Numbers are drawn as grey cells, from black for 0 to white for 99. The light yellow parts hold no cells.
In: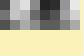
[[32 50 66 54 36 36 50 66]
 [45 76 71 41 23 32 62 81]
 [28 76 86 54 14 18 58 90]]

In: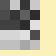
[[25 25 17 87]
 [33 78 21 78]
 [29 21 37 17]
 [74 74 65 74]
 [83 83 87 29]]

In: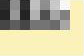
[[14 59 14 69 31 64 50]
 [18 55 18 74 55 78 96]
 [27 36 27 45 45 41 64]]

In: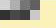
[[19 28 24 78]
 [82 68 46 37]]

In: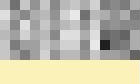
[[77 62 48 62 81 57 72 72 57 77 62 62 57 39]
 [86 62 53 67 72 57 81 90 44 72 67 57 67 48]
 [77 48 62 62 77 67 81 81 53 90 12 44 48 67]
 [72 44 77 57 77 53 72 77 67 81 48 53 48 67]
 [72 62 81 67 72 53 86 86 67 86 39 44 39 67]
 [77 53 86 62 77 62 72 77 57 81 53 57 53 53]]

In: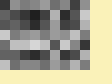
[[38 29 21 12 25 69 17 33 78]
 [38 38 25 17 29 64 21 29 69]
 [33 38 29 17 33 60 25 29 69]
 [21 56 48 52 60 43 52 25 56]
 [74 43 52 52 43 60 48 69 48]
 [78 48 56 60 48 60 56 74 48]
 [43 74 74 83 74 33 78 52 21]]

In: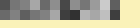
[[41 50 37 46 50 65 24 19 70 65 74 24]
 [32 46 50 65 41 55 28 55 46 60 79 37]]

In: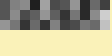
[[58 46 20 41 20 50 25 29 46 41 75]
 [33 54 29 37 58 37 20 46 16 54 80]
 [33 50 54 12 63 29 33 58 16 41 25]]
